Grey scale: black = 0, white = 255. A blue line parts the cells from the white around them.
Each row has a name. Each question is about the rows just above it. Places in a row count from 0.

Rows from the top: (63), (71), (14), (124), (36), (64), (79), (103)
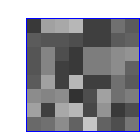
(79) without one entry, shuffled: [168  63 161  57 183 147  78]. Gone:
[71]
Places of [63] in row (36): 2 4 5

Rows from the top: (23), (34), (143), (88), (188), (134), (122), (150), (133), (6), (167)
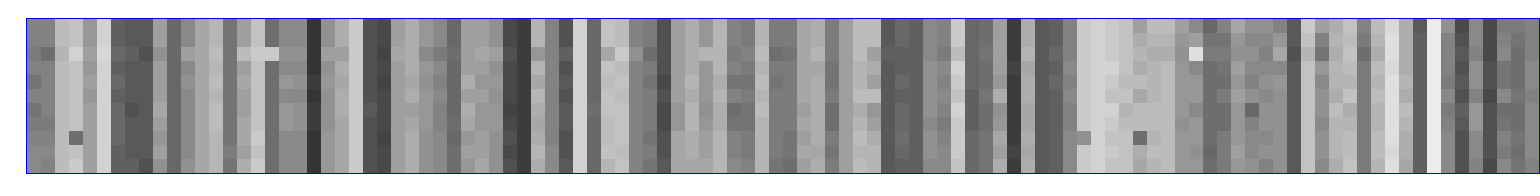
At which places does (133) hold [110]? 3 17 62 79 84
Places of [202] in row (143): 16 17 23 42 75 77

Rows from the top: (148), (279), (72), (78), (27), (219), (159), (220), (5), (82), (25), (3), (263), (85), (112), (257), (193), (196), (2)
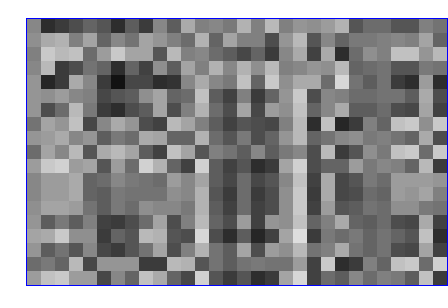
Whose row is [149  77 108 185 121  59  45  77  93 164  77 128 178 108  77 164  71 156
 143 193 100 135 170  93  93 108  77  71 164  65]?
(159)
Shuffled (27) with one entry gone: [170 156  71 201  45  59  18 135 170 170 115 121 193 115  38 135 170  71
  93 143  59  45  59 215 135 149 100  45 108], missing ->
[51]
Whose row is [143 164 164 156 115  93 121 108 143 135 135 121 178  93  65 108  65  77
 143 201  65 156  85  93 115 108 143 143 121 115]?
(85)
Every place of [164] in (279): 4 8 14 28
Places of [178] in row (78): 13 15

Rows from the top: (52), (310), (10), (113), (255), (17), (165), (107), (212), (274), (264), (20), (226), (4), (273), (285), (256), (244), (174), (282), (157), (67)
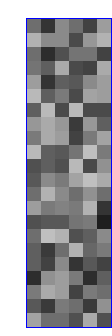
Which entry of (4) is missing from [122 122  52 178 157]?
[130]
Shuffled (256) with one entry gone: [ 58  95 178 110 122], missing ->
[103]
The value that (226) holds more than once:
[110]
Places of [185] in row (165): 1 3

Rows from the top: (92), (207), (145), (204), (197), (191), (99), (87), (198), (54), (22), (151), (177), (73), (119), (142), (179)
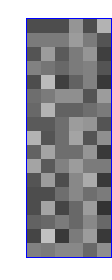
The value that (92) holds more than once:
[77]
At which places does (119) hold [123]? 2
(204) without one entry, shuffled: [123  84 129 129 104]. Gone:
[117]
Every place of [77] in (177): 0 1
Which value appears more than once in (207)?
[123]

